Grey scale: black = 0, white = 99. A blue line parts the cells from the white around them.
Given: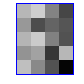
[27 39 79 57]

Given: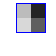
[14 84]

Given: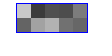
[48 44]

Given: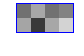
[51 65]

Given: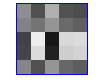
[30 41  9 85 52]

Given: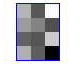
[97 51 38]
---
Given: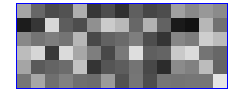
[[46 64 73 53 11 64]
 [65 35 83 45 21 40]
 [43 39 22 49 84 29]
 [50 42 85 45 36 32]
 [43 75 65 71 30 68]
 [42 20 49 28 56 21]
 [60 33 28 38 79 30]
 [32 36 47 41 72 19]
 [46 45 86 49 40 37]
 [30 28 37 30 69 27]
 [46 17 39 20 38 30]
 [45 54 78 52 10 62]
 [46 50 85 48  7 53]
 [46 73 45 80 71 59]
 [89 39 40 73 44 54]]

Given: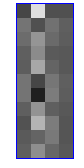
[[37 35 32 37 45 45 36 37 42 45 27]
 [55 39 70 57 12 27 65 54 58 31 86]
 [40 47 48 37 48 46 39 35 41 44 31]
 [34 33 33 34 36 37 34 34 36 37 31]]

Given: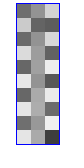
[[89 43 89 40 90 40 85 41 79 43]
 [66 59 67 66 57 62 61 57 39 57]
 [24 93 42 91 34 92 38 84 36 82]]

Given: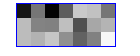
[[73 73  8]
 [69 51 46]
 [77 50  1]
 [56 74 36]
 [38 31 78]
 [50 65 75]
 [96 70 46]]

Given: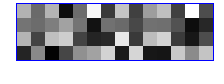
[[14 70 45 69]
 [53 26 42 41]
 [ 1 74 49 70]
 [27 80 63  5]
 [56 26 45 42]
 [63 14  7 96]
 [82 16 44 22]
 [10 90 41 76]
 [83 22 28 25]
 [ 9 73 44 61]
 [ 8 82 43 74]
 [78 23 32 25]
 [54  9  5 99]
 [76 30 15 30]]

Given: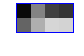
[[39  4]
 [68 51]
 [83 25]
 [82 20]]

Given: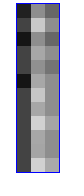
[[26 26 26 26 26 26  8 26 26  8 26 13]
 [81 64 65 81 65 77 65 56 65 55 78 55]
 [66 55 55 64 55 55 55 45 55 40 55 40]]
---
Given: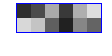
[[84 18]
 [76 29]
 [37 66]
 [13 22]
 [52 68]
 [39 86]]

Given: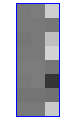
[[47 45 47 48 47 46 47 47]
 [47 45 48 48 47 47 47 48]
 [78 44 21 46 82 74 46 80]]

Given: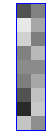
[[76 16 32 49 54 50 81 90 32]
 [55 78 75 65 54 72 49 65 50]]

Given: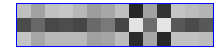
[[76 29 74]
 [65 40 63]
 [72 28 75]
 [72 30 77]
 [72 27 71]
 [62 41 61]
 [64 47 65]
 [73 27 74]
 [17 88 15]
 [65 42 63]
 [16 89 20]
 [75 34 76]
 [75 29 73]
 [73 34 70]]

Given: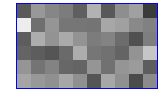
[[64 58 39 36 92 35]
 [59 45 36 67 43 59]
 [56 51 33 57 58 52]
 [65 40 41 66 46 48]
 [56 39 67 57 46 37]
 [33 58 46 48 45 69]
 [65 44 44 51 65 34]
 [56 58 39 42 62 55]
 [29 60 57 31 53 62]
 [54 36 77 49 50 23]]

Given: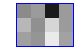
[[62 71 54]
 [58 56 60]
 [91 83 10]
 [63 60 60]]
